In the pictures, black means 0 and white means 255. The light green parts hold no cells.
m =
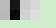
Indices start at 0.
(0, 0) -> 187
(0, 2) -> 204

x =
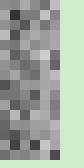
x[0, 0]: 140
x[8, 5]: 165
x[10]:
[159, 92, 121, 131, 165, 125]
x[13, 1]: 83
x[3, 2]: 151
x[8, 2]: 153
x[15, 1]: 138
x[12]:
[103, 144, 143, 159, 161, 181]
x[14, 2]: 147
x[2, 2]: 87
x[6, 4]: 168
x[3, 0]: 188
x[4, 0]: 127
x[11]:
[113, 183, 97, 181, 171, 132]
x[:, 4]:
[113, 193, 118, 155, 154, 205, 168, 168, 167, 171, 165, 171, 161, 147, 196, 178]
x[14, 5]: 165
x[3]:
[188, 82, 151, 170, 155, 167]
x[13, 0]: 98
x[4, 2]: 168
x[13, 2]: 122
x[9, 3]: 89
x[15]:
[110, 138, 130, 149, 178, 76]
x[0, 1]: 135
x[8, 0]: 82

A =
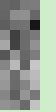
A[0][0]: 103
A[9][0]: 134
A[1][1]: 142
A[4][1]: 66
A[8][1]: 107
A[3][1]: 64
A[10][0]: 146
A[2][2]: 114
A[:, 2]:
[123, 144, 114, 107, 108, 103, 97, 168, 132, 149, 106]
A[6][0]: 133
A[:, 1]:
[99, 142, 112, 64, 66, 147, 184, 108, 107, 95, 138]
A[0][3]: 124

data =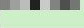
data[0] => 130
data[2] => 188
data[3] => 33
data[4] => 202

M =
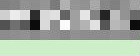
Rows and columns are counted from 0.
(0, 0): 128
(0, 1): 132
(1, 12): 147
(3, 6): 136
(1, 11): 190
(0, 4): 149
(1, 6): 100
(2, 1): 112
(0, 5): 123
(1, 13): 106
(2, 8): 179
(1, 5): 224
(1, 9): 131
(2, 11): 184
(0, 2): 146
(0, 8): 146
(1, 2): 221

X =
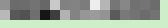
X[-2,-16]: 145
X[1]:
[184, 88, 82, 111, 22, 62, 178, 131, 150, 155, 147, 90, 121, 115, 108, 115]
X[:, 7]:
[131, 131]
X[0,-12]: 103
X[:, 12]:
[135, 121]
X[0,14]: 116
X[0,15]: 108
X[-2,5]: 201
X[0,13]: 113

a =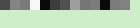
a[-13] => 74
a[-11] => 123
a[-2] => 123
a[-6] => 158

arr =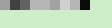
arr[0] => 159
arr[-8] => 65
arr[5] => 162
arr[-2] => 182

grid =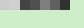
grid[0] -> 204
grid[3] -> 80
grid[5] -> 96

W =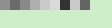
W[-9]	143
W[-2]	202
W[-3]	51

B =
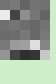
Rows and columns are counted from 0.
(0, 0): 114
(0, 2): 100
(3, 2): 121
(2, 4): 115
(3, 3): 104
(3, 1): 109
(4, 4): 132
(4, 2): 159
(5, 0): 148
